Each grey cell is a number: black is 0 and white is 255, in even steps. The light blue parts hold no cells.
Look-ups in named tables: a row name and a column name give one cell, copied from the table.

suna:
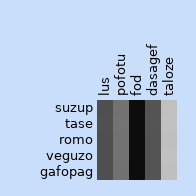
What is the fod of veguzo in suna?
13
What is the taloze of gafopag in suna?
191
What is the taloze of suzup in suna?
192
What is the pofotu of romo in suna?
114
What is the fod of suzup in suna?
13
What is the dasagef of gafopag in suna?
84
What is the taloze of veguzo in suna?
193
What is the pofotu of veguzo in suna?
114
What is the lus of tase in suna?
80
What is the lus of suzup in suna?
79
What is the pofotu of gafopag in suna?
113
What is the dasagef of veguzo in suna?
84
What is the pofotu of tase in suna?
115
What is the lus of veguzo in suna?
79
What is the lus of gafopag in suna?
79
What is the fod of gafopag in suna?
13
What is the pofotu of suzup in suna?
114
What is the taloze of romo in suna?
191

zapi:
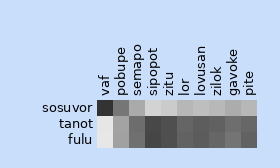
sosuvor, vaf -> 51
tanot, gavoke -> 110
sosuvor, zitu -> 203
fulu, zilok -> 102
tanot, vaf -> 230
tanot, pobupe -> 163
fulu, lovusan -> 92
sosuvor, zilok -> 184
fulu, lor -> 98
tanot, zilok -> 97
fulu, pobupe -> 161
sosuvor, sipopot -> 211
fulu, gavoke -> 116
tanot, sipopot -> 72
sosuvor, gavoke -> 172
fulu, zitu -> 79
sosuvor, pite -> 183
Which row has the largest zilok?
sosuvor

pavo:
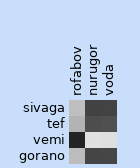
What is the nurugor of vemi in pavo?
225
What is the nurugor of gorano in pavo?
69
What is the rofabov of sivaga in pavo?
191
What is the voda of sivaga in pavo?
67
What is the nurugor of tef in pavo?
77
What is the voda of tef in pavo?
80
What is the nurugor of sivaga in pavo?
66
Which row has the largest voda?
vemi

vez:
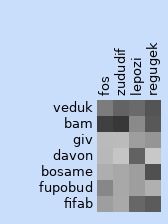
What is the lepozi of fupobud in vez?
158
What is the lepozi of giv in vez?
158
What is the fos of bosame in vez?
174
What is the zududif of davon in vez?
197
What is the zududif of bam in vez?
56
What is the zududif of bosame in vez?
168
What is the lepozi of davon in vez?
98
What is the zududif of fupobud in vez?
168
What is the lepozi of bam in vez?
138
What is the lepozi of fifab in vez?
103
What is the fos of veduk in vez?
124
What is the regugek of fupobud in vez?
176
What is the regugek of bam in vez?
88
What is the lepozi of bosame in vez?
158
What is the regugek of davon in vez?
200
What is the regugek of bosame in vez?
80
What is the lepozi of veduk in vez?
106
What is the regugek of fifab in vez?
91

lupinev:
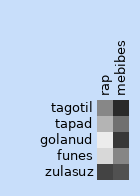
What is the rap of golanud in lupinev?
236
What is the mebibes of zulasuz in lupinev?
81
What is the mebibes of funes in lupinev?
134
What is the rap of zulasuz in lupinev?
67
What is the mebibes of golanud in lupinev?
56
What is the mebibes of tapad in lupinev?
112
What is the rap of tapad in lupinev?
180
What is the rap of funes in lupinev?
216
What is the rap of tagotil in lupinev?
135
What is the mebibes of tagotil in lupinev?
42

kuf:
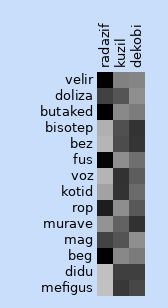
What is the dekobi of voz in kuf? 93
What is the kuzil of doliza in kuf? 85
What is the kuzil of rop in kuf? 142
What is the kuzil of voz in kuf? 50
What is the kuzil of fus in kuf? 142
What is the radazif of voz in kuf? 180
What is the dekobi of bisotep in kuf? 51
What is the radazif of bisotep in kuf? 176
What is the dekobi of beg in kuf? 123
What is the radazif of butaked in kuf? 0
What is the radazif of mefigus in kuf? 193
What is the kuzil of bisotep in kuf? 80
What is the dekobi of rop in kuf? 88
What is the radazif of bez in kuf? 181
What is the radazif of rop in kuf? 29

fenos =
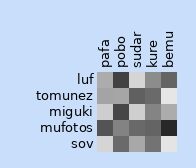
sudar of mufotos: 105
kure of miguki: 132
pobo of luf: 66
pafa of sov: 213
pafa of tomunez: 164
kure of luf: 140
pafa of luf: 172
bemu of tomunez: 230
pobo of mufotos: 131
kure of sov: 115
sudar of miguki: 207
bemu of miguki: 172
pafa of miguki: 206
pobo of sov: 106
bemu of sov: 228
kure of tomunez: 106
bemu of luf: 100
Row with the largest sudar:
luf

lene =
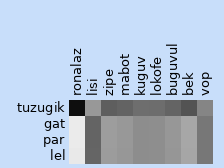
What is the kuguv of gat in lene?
141
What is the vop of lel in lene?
119
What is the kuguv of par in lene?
141
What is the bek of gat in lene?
167
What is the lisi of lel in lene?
101
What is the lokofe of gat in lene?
142
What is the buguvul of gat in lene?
151
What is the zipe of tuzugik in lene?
94
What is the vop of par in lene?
119
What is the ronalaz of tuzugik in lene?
14
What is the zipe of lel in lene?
156
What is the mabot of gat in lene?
152
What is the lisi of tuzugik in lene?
152
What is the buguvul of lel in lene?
150
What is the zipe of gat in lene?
157
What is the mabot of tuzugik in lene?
99
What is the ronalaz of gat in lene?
235
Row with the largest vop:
tuzugik

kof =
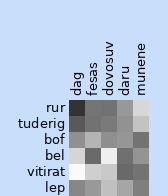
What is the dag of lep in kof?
135
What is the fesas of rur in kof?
117
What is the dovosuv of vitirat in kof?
201
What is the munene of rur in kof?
215
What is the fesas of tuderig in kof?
114
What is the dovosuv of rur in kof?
114
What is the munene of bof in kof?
115
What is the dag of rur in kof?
51
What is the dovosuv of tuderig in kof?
122
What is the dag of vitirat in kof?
250
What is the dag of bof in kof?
144
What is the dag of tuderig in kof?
89
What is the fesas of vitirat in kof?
207
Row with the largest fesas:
vitirat

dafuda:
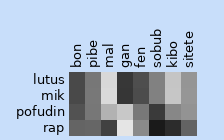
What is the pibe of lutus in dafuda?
119
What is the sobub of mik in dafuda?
129
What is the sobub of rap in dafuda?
26
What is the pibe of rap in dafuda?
102
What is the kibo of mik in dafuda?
198
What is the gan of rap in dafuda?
229
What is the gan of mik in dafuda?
54
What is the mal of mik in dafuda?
218
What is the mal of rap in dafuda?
65
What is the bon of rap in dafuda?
100
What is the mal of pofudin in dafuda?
178
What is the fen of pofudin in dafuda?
120
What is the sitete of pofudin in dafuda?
147
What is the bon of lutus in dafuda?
73

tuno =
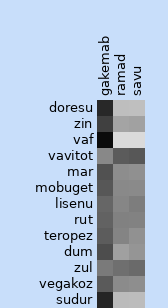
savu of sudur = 188
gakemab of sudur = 37
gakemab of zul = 122
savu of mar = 144
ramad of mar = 141
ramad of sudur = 187
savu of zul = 106
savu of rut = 130
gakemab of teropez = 92
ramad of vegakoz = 139
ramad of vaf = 218
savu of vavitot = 87
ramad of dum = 160
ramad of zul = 111
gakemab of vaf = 11
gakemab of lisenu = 102
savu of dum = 149

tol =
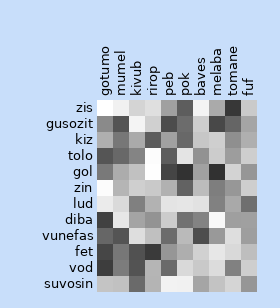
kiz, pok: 104
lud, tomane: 169
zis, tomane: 55
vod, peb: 106
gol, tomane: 211
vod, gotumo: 61
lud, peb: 228
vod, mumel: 124
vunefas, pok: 186
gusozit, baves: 206
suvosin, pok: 241
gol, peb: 69
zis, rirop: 223
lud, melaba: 129
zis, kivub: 212
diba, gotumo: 65
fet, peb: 150
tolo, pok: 228
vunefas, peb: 108
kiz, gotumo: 175

